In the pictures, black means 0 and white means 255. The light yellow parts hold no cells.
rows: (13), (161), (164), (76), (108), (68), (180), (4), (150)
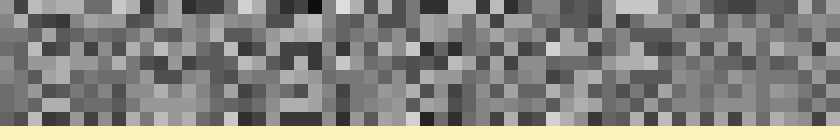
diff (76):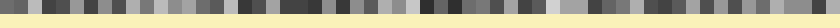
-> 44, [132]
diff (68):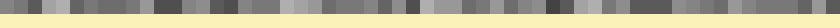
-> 43, [109]
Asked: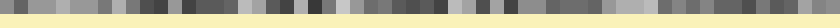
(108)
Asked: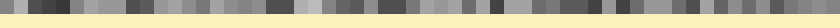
(161)
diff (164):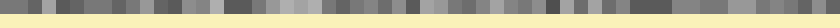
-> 7, [109]
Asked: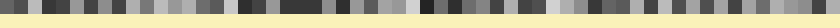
(150)
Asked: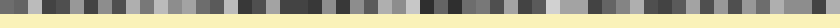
(76)

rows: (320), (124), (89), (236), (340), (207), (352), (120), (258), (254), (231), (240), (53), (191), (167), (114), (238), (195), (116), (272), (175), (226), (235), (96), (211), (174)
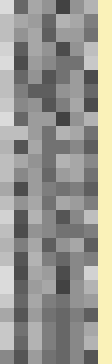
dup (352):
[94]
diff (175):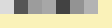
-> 1, [94]
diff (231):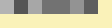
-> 5, [136]
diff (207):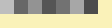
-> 5, [156]

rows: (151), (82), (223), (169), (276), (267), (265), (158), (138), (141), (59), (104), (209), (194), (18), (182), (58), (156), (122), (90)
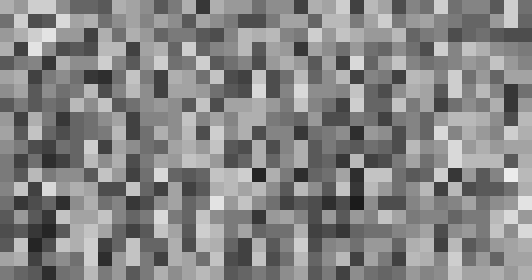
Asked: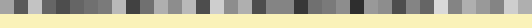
(141)
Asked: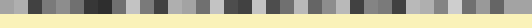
(267)
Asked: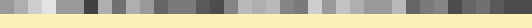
(223)
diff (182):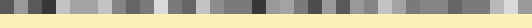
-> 21, [132]

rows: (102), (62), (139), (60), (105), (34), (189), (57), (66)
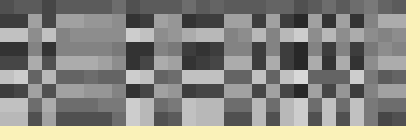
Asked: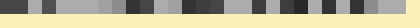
(105)
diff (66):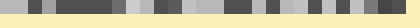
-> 21, [205]

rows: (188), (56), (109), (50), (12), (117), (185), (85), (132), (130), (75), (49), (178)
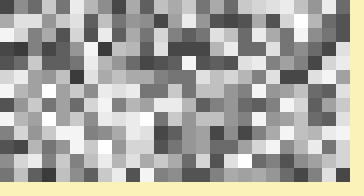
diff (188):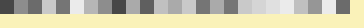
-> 16, [107]
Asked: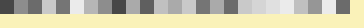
(188)
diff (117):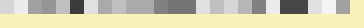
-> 19, [224]

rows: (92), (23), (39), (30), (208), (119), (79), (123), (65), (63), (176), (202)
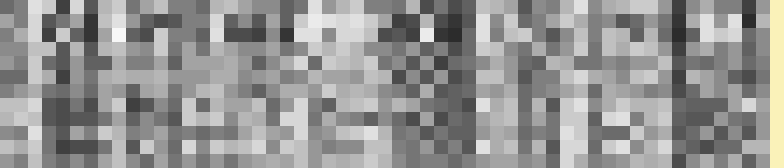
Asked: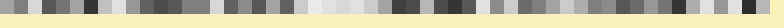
(23)
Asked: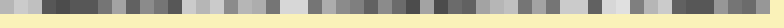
(65)
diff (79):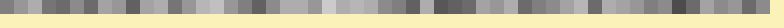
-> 52, [163]
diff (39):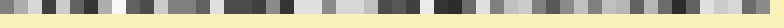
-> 7, [163]
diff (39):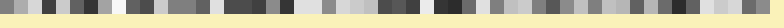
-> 25, [215]
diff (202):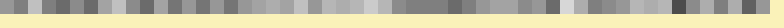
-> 29, [117]

